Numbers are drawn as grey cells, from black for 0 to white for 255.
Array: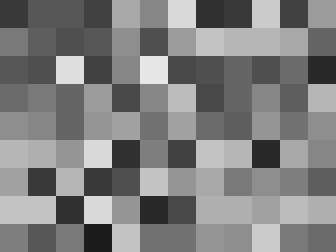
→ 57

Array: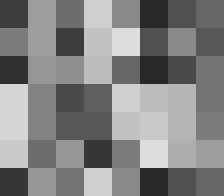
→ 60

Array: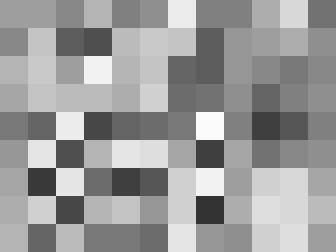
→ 158

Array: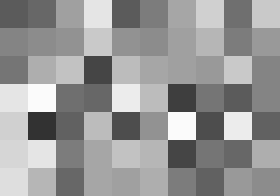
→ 91

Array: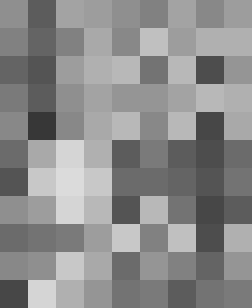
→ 143
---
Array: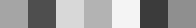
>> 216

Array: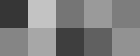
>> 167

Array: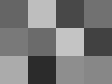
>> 190

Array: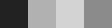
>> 177

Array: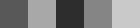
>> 168

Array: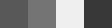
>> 116

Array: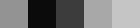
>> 168

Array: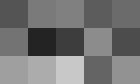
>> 172

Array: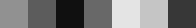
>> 197

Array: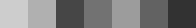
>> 176
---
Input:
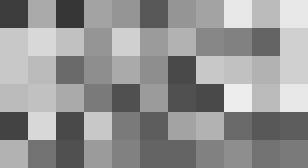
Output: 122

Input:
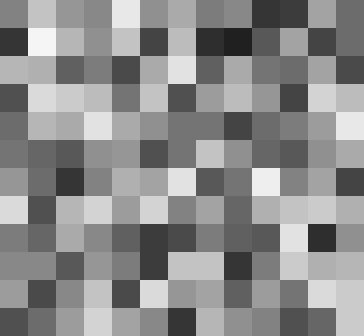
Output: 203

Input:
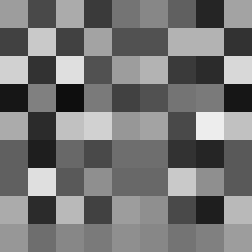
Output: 157

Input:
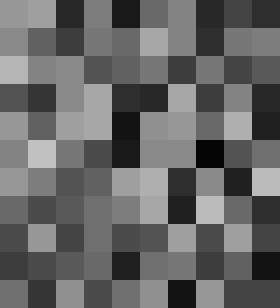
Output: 68

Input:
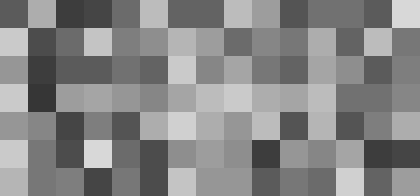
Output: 157
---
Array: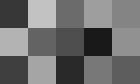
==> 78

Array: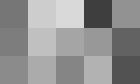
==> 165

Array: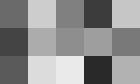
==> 142

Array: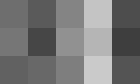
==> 145

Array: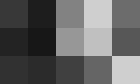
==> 151

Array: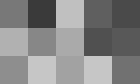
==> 170
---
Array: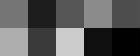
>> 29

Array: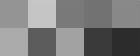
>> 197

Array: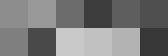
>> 153

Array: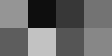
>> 14

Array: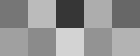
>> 187

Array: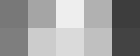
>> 165

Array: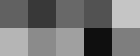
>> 56
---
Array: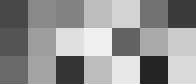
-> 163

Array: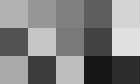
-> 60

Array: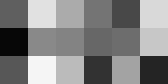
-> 245

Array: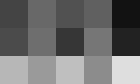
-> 154

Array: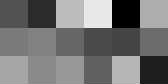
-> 138

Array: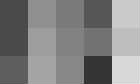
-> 164
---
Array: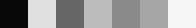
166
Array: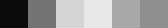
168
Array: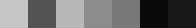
10
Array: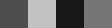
23
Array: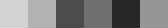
39
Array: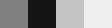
196
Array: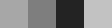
35
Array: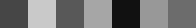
152
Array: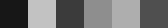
174
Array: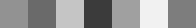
241
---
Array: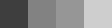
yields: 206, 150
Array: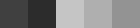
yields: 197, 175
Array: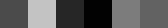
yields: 195, 124
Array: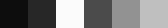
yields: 251, 191
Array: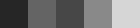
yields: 214, 137
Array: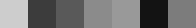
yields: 205, 153
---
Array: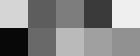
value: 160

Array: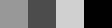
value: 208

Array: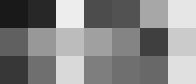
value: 104

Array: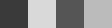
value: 85

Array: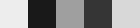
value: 53

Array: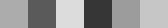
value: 156
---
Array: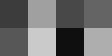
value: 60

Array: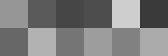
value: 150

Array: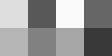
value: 222

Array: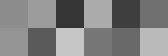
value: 141

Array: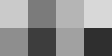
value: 202

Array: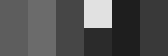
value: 93

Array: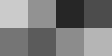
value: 203

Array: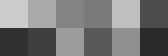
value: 204

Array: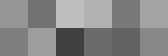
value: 150

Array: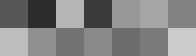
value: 87
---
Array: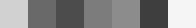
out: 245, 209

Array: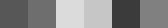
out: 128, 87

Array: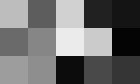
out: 20, 157

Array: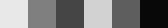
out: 8, 232

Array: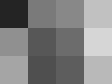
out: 193, 165

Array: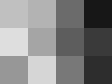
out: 23, 151

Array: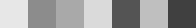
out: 64, 231
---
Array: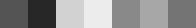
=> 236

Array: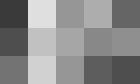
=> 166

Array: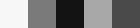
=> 19

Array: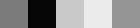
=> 201

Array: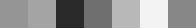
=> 111

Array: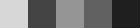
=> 149
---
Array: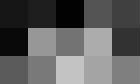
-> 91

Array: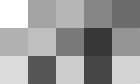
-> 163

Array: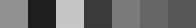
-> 101

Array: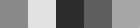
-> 138

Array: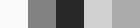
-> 171

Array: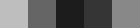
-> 101

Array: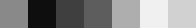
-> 137

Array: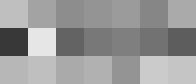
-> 155

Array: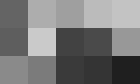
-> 123

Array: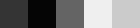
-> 100
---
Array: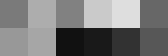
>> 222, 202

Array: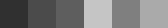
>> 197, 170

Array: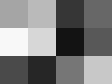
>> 248, 215

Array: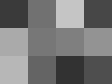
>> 197, 183

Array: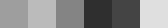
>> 223, 187

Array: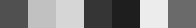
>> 236, 214
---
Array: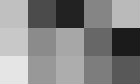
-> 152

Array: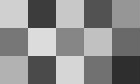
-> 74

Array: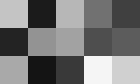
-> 20

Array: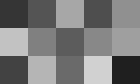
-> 181

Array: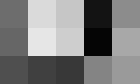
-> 64

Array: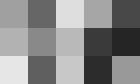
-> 95

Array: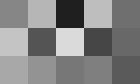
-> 147
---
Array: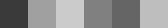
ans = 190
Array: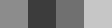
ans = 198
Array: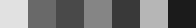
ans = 27
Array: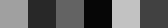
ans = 65
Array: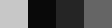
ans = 101
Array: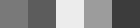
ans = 60
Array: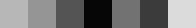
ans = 219
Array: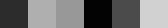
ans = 209
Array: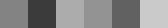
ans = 202
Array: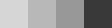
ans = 57
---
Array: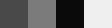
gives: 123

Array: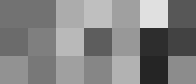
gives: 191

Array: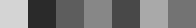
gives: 169

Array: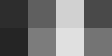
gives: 209

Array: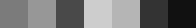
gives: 181

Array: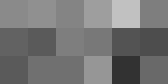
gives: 158

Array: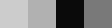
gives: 177

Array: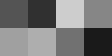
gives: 174

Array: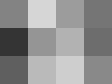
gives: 206
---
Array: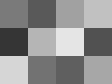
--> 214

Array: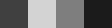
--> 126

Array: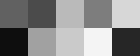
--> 215

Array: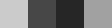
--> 161

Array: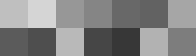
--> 191

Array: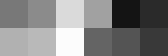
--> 218
